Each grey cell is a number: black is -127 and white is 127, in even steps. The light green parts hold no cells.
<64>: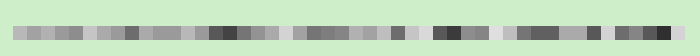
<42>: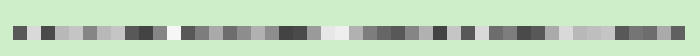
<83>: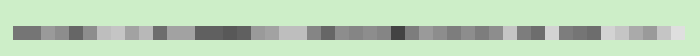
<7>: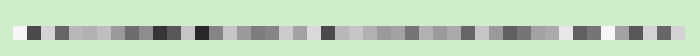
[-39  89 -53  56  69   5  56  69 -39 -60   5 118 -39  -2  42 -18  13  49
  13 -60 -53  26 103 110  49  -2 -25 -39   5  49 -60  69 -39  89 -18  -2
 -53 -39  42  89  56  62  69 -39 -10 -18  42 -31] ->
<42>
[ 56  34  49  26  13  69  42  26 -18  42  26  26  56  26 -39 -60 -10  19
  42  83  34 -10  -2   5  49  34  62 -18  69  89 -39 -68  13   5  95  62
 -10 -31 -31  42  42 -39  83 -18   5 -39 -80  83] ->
<64>
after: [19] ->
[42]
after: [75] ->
[34]
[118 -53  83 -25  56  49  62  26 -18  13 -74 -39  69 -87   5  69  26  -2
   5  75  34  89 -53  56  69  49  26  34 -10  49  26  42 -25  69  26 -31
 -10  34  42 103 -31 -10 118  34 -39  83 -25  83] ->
<7>
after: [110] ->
[49]

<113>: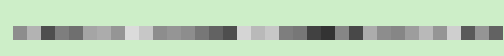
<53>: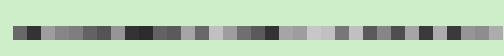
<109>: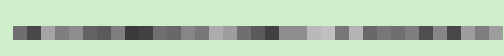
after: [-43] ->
[21]
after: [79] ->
[-37]

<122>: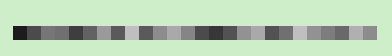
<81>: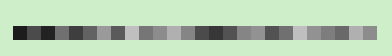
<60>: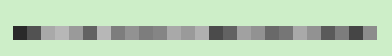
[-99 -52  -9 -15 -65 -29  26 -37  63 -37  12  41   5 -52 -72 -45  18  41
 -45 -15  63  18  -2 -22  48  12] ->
<122>
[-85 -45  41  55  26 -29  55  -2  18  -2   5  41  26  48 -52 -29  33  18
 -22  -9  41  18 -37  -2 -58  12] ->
<60>
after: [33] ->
[18]

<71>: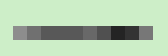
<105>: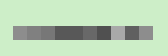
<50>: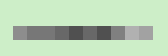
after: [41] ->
[-31]
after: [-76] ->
[-8]
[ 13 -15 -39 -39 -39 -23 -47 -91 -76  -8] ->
<71>
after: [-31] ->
[13]
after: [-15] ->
[-39]

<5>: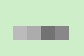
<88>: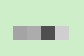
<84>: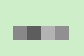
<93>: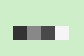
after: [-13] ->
[8]
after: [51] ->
[16]
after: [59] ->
[44]
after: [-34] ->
[51]
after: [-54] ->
[117]
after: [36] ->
[44]
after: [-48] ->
[79]

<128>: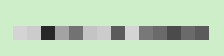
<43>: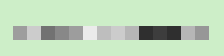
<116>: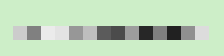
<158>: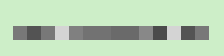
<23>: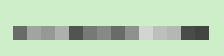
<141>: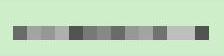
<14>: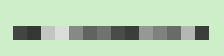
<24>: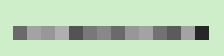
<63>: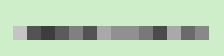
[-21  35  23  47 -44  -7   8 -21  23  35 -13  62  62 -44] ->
<141>
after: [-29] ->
[-13]
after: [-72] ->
[68]

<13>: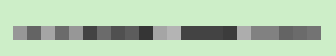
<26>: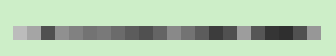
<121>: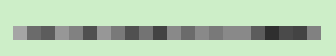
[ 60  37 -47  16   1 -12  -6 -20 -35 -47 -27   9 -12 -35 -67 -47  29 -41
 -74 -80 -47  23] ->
<26>
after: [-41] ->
[-74]
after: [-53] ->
[-60]
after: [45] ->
[1]
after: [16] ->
[1]
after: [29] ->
[-41]

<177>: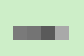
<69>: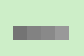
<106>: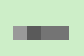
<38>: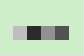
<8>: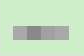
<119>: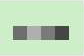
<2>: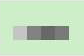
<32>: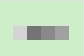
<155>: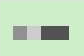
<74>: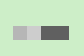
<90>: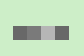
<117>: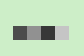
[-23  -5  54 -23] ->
<90>
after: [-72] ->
[69]
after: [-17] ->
[47]

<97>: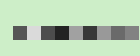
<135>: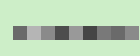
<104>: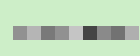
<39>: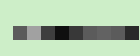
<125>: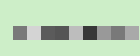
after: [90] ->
[-50]
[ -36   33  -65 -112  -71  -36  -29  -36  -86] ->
<39>
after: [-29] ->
[-36]
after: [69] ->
[-58]

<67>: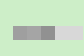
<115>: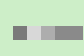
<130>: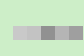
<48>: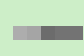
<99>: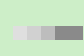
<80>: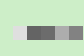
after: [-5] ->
[88]
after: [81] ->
[61]
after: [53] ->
[31]
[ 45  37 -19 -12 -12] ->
<48>

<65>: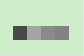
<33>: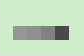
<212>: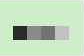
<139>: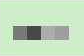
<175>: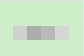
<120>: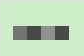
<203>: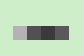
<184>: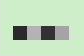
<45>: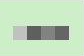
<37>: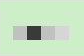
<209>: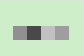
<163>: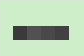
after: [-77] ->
[36]
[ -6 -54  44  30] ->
<139>
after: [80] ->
[44]
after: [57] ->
[86]
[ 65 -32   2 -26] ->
<45>
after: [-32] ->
[2]
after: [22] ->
[16]

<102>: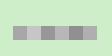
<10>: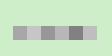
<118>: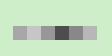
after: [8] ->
[55]
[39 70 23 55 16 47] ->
<102>

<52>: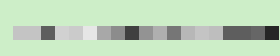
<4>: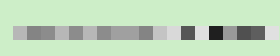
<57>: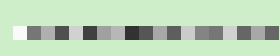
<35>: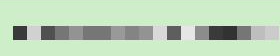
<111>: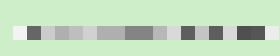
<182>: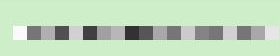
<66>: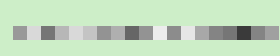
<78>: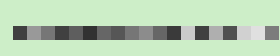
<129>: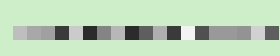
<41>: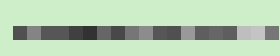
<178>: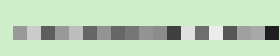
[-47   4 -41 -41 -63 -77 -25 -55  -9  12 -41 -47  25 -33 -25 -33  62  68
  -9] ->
<41>
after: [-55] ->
[-9]
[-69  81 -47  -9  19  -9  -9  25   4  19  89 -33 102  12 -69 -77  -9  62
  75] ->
<35>
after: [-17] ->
[108]

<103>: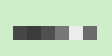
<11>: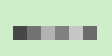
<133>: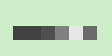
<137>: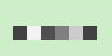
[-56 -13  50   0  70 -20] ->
<11>
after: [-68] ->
[-48]
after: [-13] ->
[50]

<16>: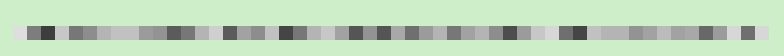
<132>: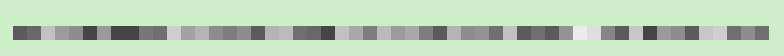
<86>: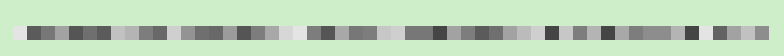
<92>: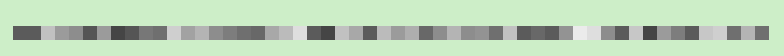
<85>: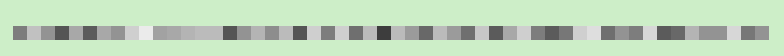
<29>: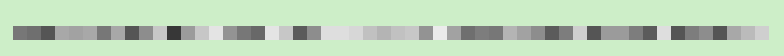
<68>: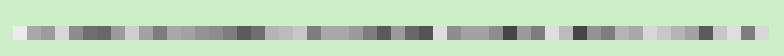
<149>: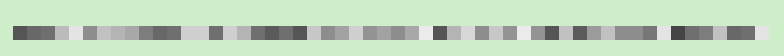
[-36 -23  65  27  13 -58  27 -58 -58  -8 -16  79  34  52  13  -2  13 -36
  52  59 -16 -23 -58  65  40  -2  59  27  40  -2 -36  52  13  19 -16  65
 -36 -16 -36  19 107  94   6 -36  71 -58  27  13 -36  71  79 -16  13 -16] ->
<132>
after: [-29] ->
[34]
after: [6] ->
[-36]
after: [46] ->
[-23]
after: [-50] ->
[27]

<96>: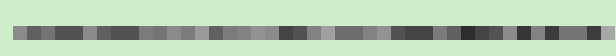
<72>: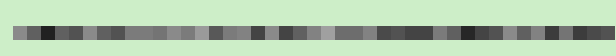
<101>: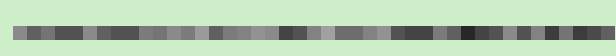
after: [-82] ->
[-59]
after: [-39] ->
[-4]

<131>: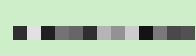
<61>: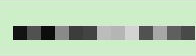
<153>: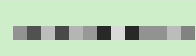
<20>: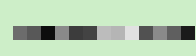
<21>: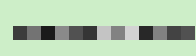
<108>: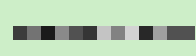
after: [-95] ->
[-12]
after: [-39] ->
[-114]
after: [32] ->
[-46]
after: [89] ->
[-87]
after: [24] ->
[-87]

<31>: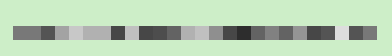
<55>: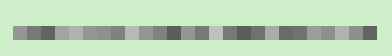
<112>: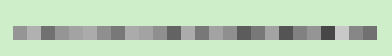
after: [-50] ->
[-28]
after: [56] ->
[21]
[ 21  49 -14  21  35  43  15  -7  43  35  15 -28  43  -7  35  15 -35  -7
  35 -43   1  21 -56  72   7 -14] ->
<112>
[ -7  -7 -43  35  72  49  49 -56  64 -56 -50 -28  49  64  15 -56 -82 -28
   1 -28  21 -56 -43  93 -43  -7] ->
<31>
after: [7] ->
[-14]
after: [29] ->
[15]
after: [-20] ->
[-14]

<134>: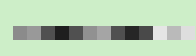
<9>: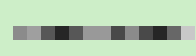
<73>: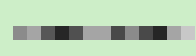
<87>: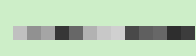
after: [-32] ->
[-24]
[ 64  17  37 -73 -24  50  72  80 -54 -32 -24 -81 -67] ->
<87>
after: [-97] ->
[-47]
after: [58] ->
[94]
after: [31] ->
[-40]

